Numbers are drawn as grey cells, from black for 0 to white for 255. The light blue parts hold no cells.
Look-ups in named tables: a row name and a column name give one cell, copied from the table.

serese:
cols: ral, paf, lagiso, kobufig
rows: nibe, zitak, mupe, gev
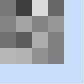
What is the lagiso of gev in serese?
146
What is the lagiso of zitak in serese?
133
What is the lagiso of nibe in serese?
220
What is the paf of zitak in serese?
164
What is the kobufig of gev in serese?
127
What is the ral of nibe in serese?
119
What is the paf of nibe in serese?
63
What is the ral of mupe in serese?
113
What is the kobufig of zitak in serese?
152
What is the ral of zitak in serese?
133
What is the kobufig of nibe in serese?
103
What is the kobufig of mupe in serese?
128
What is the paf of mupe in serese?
91
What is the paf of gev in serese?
179
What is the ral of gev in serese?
183
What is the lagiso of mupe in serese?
173

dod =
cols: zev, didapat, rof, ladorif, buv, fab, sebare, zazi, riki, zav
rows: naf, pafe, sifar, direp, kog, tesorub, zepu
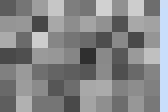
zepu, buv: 73
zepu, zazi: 108
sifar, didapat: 106
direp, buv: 135
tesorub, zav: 128
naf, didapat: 118
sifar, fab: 107
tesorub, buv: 108
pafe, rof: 71
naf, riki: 205
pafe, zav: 163
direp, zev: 72
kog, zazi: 79
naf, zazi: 144

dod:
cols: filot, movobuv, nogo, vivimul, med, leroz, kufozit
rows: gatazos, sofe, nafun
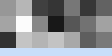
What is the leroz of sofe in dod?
114
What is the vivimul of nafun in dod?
195
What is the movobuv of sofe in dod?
252
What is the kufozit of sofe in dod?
162
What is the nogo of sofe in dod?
135
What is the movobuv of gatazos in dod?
182
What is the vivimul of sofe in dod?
24
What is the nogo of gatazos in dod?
64
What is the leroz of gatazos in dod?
55
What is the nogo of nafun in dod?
180
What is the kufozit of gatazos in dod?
98
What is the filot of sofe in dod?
164

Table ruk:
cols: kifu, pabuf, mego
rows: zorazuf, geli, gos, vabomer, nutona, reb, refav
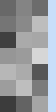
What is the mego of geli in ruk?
189
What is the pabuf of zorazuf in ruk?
132
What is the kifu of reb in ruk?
157
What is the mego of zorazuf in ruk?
108
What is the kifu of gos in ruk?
64
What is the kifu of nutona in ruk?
183
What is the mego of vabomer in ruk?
214
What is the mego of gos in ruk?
167
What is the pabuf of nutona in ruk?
171
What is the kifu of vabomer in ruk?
150
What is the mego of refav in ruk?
165
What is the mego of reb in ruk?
123
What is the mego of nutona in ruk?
86
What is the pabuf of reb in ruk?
190
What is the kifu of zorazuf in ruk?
104
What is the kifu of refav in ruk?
60

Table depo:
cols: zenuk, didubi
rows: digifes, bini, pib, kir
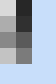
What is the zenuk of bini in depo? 173
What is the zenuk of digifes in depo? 217
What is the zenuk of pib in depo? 136
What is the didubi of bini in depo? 48
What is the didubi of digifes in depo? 39
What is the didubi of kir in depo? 123
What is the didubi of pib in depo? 90
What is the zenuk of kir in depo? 195

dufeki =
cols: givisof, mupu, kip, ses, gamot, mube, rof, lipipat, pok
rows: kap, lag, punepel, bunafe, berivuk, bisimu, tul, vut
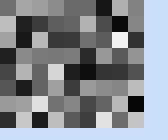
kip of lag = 60
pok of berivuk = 82
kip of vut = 28
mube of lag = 177
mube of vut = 63
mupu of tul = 160
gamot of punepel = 59
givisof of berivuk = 70
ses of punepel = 57
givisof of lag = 190
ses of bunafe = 121
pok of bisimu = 187

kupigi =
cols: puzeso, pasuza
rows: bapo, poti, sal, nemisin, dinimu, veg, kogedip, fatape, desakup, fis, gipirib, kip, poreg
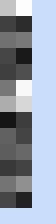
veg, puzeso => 119
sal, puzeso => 113
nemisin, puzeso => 69
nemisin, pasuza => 25
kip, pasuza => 144
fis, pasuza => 104
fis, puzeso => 93
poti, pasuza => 44
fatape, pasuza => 61
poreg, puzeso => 70
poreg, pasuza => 34
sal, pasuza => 121

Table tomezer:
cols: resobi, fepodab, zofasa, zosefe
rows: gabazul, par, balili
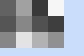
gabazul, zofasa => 57
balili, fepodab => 227
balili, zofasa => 177
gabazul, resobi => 98
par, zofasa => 81
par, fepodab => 135
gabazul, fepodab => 161
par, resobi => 85
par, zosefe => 62
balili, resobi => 134
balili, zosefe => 144
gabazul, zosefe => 246

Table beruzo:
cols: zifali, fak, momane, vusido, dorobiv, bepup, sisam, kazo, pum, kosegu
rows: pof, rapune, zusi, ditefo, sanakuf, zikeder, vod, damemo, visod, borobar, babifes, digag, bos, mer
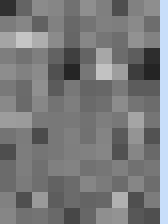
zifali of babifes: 107
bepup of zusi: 135
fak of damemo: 155
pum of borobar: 134
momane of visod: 75
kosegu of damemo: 117
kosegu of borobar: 105
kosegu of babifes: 119
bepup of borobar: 129
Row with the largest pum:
damemo

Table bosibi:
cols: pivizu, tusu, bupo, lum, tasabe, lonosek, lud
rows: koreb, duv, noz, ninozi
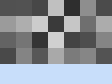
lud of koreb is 75
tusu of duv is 174
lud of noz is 133
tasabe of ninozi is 123
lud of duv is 172
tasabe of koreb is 46
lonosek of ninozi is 134
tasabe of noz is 67
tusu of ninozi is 132
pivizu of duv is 155
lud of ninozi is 83
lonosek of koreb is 142
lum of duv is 58
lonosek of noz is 78
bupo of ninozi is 87
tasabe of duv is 198
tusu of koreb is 82

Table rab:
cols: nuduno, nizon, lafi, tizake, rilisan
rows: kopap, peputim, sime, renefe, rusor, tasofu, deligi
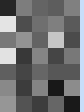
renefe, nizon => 56
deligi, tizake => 102
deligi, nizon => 83
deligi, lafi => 61
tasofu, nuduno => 137
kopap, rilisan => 128

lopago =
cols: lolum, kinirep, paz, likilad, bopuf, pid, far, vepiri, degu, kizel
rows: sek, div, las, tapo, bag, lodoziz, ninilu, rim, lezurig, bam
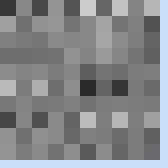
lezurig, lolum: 145
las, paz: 118
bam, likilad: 114
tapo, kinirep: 111
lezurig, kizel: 96
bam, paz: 138
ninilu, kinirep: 132

